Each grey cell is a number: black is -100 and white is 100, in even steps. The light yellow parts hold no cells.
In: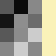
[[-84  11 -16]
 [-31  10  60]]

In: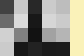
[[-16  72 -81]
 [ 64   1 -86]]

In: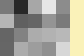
[[ 42 -25 -21]
 [-21   2  35]]

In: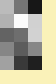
[[ 39  98  64]
 [-22 -14  65]]

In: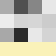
[[ 85  66  68]
 [ 32 -67  82]]

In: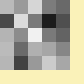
[[-43  72  -4]
 [ 41  10  89]]

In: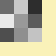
[[ 83  20 -29]
 [-39  12  53]]
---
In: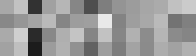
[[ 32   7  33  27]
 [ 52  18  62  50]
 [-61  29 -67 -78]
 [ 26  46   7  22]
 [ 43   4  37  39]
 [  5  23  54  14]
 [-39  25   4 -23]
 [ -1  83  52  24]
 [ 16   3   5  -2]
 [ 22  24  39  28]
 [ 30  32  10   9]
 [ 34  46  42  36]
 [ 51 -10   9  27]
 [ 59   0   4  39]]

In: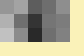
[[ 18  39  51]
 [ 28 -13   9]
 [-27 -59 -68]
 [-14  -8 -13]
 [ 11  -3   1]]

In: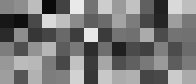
[[  4 -82 -67  -2  19  24]
 [ 11 -89  11 -38  47 -33]
 [ 48 -43 -58  15  44  40]
 [-92  71 -46  43  -4  -2]
 [-48  50 -18 -28 -44   0]
 [ 83   9 -52  -5  52  65]
 [-10 -26  81 -65 -54 -58]
 [ 61 -16 -54 -13  31  57]
 [ 21  28  -9 -75 -38  34]
 [ 52  -3 -12 -42 -25  38]
 [-25 -44  34 -50  -5 -46]
 [-74 -71 -40   0  21 -43]
 [ 70  24 -10 -40 -27  59]
 [ 49  -6 -11 -16  -4  33]]

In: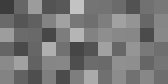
[[-53 -17  23 -21   8   3]
 [-20 -33 -16 -42  26 -23]
 [ 22 -25 -18 -20 -23 -39]
 [-35   3 -44  37   5  -1]
 [-31  26  -2 -11   6 -41]
 [ 53  -7  42 -45 -39  -1]
 [ -9 -13   2 -35 -15  33]
 [-10  -1  11  26 -17 -12]
 [-16  26   7 -19  13  10]
 [-36  16   6  17  11 -11]
 [-11 -19 -41  -5 -20   6]
 [ -6   5   7 -13  -8 -14]]

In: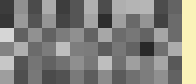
[[-53 -58  68   2  56  24]
 [ 13  21 -24  37 -34 -38]
 [-41 -34  14 -16  -8  -6]
 [ 35  17 -23  -3 -23 -41]
 [-52 -47  -3  49 -11 -36]
 [-33 -33  13  -1  12  -4]
 [ 38  29 -22  -3  -6 -27]
 [-40 -65  31 -28  49   9]
 [ 37  25 -15  -7 -11 -29]
 [ 41 -18  -7 -22  25 -12]
 [ 43  16 -22 -69  -1  -2]
 [-40 -48  30 -12  30  13]
 [-22 -16 -16  35 -31 -23]]

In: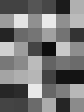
[[-48  22 -72  64  -6  29 -70 -47]
 [-48  79 -17  23   8  37 -66 -48]
 [-33  13  -8 -47  47  43  83 -16]
 [-44  83  26 -90 -22 -48 -19  35]
 [-79  12 -10  58  -9 -85  -1 -71]
 [ 38  47 -60  11 -16 -84  44   9]]

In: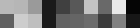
[[ 45 -25]
 [ 43  61]
 [ 21  50]
 [-80 -80]
 [-50 -23]
 [-31 -21]
 [ 53 -15]
 [-18 -54]
 [ 83   1]
 [-96 -82]]

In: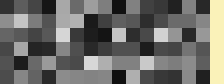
[[-61  11 -21 -44 -36 -40]
 [-27  54 -30  31 -78   5]
 [-46  -3 -47 -72 -18 -22]
 [-83 -35 -31 -69  21 -67]
 [ 32  33  68   5 -36  10]
 [-17  40 -55 -38 -42   5]
 [ 24 -80 -77 -68  69   3]
 [ -1 -50 -84 -52  37   5]
 [-87 -25  54 -37   1 -88]
 [  1 -32 -65 -37   1  37]
 [-49 -65 -43 -78  58 -42]
 [-56 -41  65 -42   5 -56]
 [-74 -16  17 -46  -2 -60]
 [  2 -16 -69  -9  10   8]
 [-69   5  19 -33 -26 -75]]

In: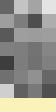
[[-21  24 -30   0 -52 -12  62]
 [ 53  -2  24  -1  -2   1 -25]
 [ 29 -39  22 -10 -11  14  -5]
 [ 79  36  24   5   0 -19 -38]]
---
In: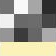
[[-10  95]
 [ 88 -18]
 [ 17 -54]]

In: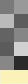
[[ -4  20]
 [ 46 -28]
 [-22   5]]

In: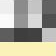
[[ 87   9]
 [ 96  17]
 [-27 -51]]

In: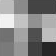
[[ 47   8]
 [ 89  53]
 [-11  29]]

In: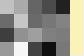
[[ 51  33]
 [-16  55]
 [-51  14]]

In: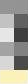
[[ 16  15]
 [ 52 -24]
 [ 80 -51]]

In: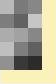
[[ 44  -4]
 [ -2 -23]
 [ 35  27]]
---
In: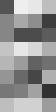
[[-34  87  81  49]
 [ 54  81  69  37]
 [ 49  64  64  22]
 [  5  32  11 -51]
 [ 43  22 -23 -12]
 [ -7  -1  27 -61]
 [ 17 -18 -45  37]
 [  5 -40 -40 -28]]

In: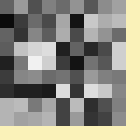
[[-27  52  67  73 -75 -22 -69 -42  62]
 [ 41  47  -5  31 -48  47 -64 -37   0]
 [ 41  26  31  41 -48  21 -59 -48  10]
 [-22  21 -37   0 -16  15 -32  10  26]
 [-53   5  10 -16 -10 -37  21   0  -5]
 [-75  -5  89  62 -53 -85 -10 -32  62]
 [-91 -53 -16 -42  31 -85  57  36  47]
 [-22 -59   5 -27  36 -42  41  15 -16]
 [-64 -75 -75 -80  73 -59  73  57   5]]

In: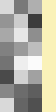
[[-10  87  97]
 [ 32  81  11]
 [-42  65  26]
 [ 16  60 -53]
 [  1  21  48]
 [ 70  -5  37]
 [  6 -15 -26]
 [ 70 -21 -37]]

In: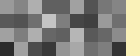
[[-66  26 -40 -55  16  32 -13  -1 -60]
 [ 21   4  37 -25 -25  26 -35  -7   4]
 [ 26  -1  37 -19 -25  43 -30 -19  10]
 [-30 -35 -13  54  -1 -45 -50  21 -13]]

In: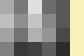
[[ 49  12  54   6 -32]
 [ 33  -5  75 -15 -32]
 [ 28 -10  39  17 -43]
 [  0 -55 -49 -26 -66]]

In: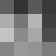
[[  4  20  15  -2]
 [ 54   9  31 -40]
 [ 36  -7  42 -50]
 [-25 -61 -30 -55]]

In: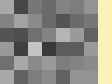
[[-12  32   9  21  -2   3   9]
 [  3  27   9 -17 -34 -17  -7]
 [ 32 -23  -2   9 -23  15  15]
 [-34 -39 -12   3  42  21 -23]
 [ 32 -44  -7 -17   3  -2  15]
 [ 21 -50  54 -55 -28 -28  21]]

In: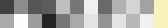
[[ 33  99  22 -72  -7  33  78  16  78  44  88]
 [-49  10 -33 -28  49  -7  88 -18  39  66  27]]
